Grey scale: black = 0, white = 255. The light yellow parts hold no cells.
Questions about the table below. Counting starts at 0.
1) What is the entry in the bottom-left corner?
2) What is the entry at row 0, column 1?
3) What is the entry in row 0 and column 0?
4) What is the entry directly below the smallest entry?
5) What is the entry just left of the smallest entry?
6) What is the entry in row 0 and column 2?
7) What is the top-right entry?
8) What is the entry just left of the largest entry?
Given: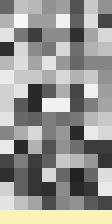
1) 227
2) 192
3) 104
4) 41
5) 104
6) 184
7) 145
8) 178

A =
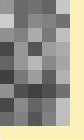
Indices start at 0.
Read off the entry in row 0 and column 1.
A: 106
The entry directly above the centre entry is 86
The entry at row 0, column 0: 150
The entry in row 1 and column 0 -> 204
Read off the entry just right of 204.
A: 106
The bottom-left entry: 106
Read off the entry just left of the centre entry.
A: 150
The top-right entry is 198
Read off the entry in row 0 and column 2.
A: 113
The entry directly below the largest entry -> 144
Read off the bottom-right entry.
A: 190
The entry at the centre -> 184

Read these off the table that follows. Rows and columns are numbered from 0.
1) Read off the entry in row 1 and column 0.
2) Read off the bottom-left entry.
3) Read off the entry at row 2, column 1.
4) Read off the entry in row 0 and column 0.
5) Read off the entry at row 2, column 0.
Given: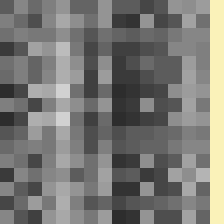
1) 127
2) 134
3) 127
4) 92
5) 112

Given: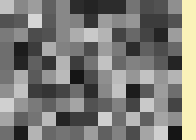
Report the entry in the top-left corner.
194
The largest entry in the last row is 208
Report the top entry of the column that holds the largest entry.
157
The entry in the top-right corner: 143
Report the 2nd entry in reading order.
136
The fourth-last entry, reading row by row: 76
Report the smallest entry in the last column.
21
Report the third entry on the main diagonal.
76
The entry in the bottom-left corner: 110
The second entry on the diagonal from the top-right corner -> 60
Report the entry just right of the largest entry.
90
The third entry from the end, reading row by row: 165
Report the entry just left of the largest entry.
90
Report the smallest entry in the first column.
82
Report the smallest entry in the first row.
36

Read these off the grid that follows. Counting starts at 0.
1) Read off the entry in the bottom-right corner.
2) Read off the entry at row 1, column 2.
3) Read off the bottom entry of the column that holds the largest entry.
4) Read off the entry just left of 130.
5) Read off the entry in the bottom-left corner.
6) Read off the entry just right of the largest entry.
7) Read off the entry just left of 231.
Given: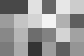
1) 149
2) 212
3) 156
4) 109
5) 123
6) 176
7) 102

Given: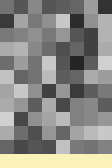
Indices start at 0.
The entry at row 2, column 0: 121
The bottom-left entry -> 101
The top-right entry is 51
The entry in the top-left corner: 115
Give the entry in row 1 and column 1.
164
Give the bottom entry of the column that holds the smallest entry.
121
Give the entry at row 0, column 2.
136
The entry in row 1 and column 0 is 58
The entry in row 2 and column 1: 129
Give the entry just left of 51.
157
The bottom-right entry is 129
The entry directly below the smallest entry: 101
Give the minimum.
37
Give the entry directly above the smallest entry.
101
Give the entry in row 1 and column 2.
121
